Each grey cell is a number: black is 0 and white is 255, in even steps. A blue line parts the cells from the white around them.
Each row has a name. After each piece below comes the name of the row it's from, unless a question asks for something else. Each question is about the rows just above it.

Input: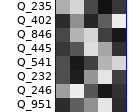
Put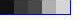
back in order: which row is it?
Q_235
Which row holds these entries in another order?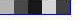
Q_846
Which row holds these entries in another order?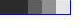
Q_951
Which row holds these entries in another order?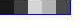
Q_846
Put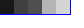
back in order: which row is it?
Q_541

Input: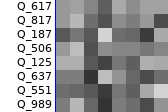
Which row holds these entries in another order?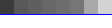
Q_551
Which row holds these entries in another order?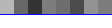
Q_989

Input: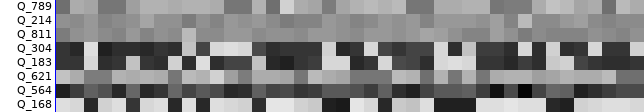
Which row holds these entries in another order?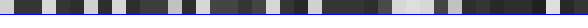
Q_304
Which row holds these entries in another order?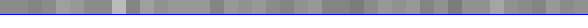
Q_214
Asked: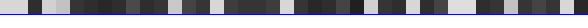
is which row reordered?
Q_183
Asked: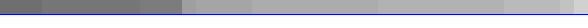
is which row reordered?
Q_789

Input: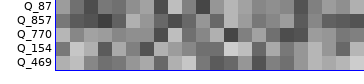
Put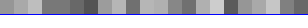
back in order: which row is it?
Q_154
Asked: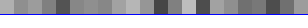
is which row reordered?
Q_87
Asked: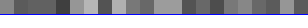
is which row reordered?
Q_857

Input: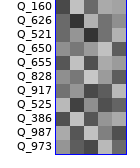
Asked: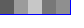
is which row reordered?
Q_828
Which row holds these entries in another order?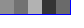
Q_626
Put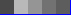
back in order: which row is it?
Q_917
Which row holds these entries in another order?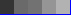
Q_521
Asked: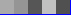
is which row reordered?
Q_386

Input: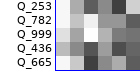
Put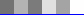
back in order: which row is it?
Q_999
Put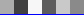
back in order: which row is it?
Q_665
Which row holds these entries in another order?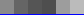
Q_436

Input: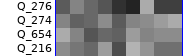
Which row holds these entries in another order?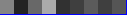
Q_276
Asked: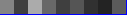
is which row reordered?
Q_276
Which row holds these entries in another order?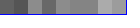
Q_654

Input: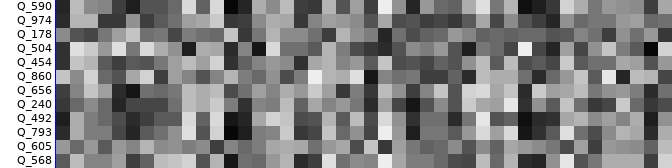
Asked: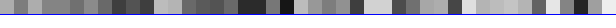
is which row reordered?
Q_568
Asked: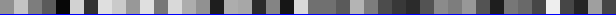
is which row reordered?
Q_504
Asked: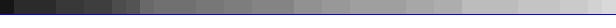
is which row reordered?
Q_656
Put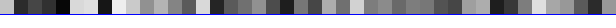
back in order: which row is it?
Q_793

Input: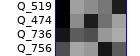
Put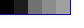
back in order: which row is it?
Q_474
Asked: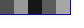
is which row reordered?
Q_756
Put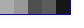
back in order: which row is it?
Q_736

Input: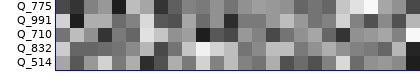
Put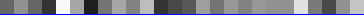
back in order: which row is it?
Q_710
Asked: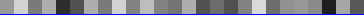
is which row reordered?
Q_514
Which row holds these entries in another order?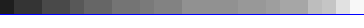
Q_710

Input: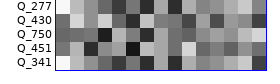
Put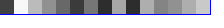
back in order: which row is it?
Q_341
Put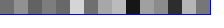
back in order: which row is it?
Q_451
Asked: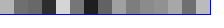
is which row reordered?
Q_750
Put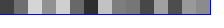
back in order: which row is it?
Q_430
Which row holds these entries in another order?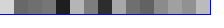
Q_750

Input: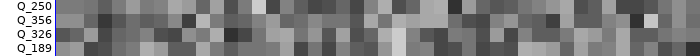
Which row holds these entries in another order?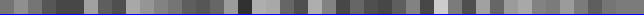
Q_250
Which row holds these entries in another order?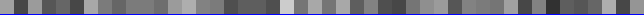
Q_326
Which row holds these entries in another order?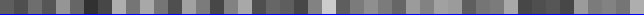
Q_189
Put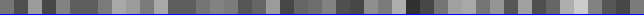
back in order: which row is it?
Q_326
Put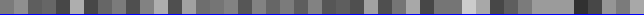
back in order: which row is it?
Q_189
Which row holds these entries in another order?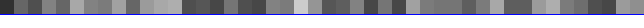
Q_189

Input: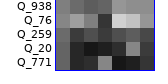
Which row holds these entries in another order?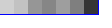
Q_76
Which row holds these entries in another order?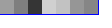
Q_76
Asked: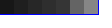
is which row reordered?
Q_771
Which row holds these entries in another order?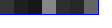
Q_771

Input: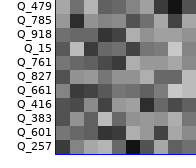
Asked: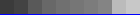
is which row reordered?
Q_15
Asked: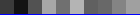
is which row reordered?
Q_479
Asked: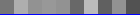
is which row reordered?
Q_383
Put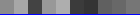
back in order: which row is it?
Q_601
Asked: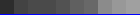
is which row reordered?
Q_416
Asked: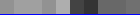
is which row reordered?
Q_918
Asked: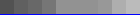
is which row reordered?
Q_383

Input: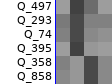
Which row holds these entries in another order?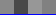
Q_358
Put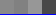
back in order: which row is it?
Q_358
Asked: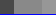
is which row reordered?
Q_858
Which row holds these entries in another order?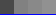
Q_74
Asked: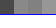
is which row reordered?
Q_358

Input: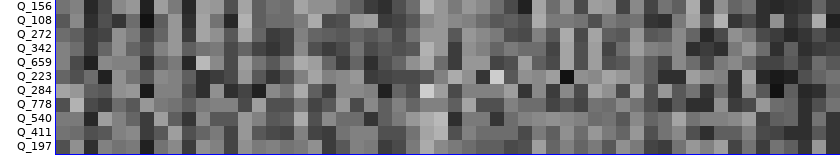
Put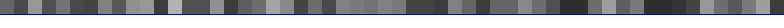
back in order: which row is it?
Q_342
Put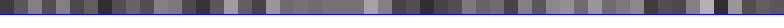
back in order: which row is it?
Q_411
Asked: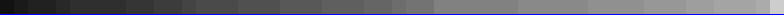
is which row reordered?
Q_284
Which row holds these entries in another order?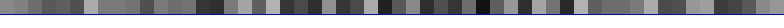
Q_108

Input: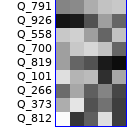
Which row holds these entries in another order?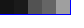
Q_926
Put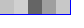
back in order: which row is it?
Q_558

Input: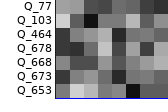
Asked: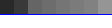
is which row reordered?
Q_673
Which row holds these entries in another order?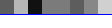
Q_653
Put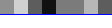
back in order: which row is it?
Q_103

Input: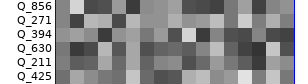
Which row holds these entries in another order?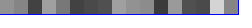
Q_856
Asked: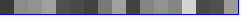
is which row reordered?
Q_856
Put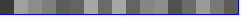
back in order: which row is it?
Q_211

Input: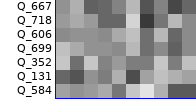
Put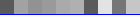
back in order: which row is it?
Q_584
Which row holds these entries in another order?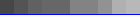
Q_667
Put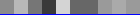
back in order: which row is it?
Q_718
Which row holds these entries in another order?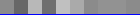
Q_606
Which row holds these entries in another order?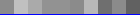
Q_699

